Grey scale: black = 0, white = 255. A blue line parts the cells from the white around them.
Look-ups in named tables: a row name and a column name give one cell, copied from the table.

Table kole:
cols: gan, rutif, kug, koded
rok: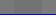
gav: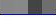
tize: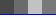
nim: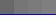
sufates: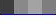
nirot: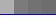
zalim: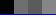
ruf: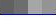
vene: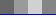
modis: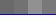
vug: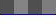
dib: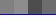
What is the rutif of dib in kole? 141
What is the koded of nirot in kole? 110
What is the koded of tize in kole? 121
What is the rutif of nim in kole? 118
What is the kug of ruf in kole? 166
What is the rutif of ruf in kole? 110
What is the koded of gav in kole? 110
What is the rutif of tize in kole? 107
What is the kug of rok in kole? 115
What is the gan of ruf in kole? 97
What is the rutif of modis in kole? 114

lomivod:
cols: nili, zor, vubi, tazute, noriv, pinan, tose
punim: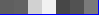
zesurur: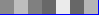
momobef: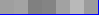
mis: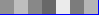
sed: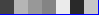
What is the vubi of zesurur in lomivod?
128
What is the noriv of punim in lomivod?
71
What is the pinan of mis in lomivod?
124
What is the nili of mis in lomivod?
145
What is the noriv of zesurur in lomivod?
235
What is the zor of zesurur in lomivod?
190
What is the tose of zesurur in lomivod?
181
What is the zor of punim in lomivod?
98

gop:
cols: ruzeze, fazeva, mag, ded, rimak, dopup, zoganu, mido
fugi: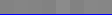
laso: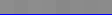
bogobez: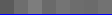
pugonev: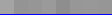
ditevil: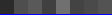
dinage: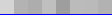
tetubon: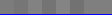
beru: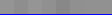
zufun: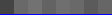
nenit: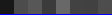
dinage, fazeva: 179
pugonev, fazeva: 148
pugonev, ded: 154
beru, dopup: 144
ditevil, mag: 89
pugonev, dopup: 151
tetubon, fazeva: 118
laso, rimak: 136
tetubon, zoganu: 127
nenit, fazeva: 76
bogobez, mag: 125
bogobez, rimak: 116
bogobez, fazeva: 110
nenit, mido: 77
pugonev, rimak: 142
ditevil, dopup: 67
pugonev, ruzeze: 164
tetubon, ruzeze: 124
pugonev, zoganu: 152
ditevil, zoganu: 74

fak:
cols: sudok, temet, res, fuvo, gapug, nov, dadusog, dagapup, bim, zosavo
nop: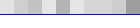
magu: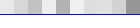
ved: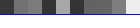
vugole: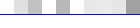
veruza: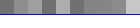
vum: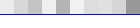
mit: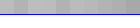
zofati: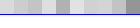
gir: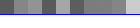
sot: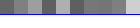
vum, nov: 241
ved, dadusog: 99
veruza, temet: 141
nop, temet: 207
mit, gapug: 178
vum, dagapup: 224
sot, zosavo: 207
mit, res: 189
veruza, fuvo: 112
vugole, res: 193
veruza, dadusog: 132
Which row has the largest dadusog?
vugole

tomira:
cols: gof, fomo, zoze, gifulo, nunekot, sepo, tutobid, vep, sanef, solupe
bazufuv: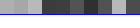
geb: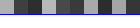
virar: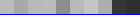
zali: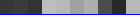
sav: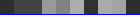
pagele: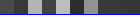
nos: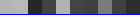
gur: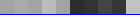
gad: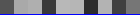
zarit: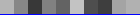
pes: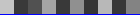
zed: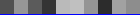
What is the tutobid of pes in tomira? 53
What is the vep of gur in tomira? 68
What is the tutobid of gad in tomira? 44
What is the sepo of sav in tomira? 173
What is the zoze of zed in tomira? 91
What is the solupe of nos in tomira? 46
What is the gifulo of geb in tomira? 184
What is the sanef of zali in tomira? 41
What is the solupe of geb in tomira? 54
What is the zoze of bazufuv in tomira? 185
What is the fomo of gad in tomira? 169
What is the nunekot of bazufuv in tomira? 62

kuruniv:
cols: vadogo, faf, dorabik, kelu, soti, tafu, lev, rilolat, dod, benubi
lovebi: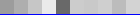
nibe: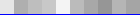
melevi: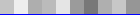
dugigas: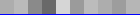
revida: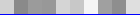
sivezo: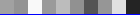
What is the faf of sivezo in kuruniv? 147
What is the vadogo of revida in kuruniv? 210
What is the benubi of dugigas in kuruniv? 182
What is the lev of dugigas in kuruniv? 188
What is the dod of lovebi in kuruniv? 188
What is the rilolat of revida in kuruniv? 160
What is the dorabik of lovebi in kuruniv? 198
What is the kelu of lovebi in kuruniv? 234
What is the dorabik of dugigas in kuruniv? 138
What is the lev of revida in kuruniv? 245
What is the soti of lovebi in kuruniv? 105
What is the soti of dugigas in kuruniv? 214

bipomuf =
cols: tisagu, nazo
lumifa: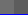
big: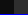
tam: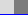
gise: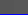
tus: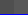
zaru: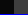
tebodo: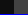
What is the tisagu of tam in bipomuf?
219
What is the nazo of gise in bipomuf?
88
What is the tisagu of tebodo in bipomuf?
14
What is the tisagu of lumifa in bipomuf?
111
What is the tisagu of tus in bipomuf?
79
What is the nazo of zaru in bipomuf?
62
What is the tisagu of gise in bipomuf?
86
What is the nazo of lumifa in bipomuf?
93
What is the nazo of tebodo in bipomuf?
66
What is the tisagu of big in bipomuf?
13
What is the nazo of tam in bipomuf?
124
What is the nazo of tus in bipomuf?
88

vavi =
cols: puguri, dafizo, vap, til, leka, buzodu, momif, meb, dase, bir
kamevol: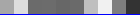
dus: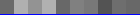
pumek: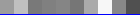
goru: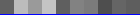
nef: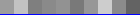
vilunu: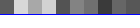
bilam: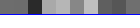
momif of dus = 120
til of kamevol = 108
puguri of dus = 106
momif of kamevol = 191
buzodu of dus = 128
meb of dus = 83
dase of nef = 139
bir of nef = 99
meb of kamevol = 241
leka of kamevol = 103
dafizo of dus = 176
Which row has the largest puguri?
kamevol

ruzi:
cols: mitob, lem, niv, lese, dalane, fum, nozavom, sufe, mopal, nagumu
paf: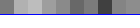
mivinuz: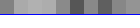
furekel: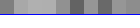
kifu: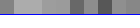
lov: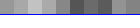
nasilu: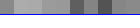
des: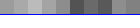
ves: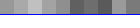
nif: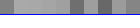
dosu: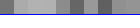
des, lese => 164
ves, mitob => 152
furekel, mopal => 150
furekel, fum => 99
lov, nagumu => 131
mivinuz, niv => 177
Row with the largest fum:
nif

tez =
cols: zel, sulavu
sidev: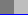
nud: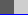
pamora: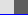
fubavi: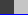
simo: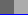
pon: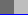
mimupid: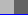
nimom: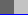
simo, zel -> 103
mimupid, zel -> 185
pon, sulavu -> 190
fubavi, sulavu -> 197
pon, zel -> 108
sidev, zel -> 122
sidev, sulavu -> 190
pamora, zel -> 225
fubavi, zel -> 62
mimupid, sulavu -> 99
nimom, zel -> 101
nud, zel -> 91
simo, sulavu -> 172
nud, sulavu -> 206
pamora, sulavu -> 95
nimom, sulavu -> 195

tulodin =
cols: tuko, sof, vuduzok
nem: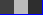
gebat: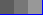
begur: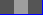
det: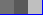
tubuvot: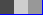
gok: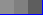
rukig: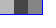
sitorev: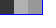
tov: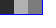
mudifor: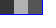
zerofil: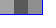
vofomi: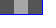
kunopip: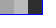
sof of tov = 177
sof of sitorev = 177
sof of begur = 158
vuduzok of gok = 94
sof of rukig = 70
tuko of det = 114
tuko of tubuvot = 73
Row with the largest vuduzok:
det

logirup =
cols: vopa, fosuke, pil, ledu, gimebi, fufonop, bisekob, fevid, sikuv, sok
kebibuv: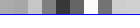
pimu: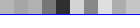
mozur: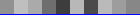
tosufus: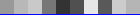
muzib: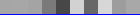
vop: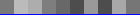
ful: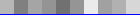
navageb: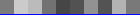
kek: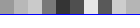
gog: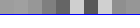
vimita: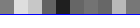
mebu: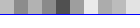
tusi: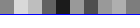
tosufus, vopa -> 153
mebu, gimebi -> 80
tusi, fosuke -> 217
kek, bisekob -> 230
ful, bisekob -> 235
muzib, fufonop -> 210
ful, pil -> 165
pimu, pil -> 177
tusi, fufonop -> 153
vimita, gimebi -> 31
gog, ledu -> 127
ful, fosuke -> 128
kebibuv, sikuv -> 206
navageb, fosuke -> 203
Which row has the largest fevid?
pimu

